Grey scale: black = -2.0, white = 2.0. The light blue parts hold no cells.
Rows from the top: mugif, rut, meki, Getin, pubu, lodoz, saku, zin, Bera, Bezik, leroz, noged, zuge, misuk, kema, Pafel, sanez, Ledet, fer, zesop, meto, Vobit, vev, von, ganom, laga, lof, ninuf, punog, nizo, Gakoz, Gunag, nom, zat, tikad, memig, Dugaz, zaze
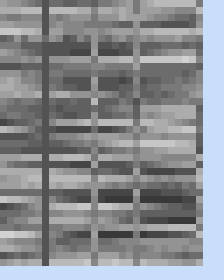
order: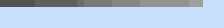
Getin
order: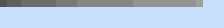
tikad
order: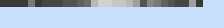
zat

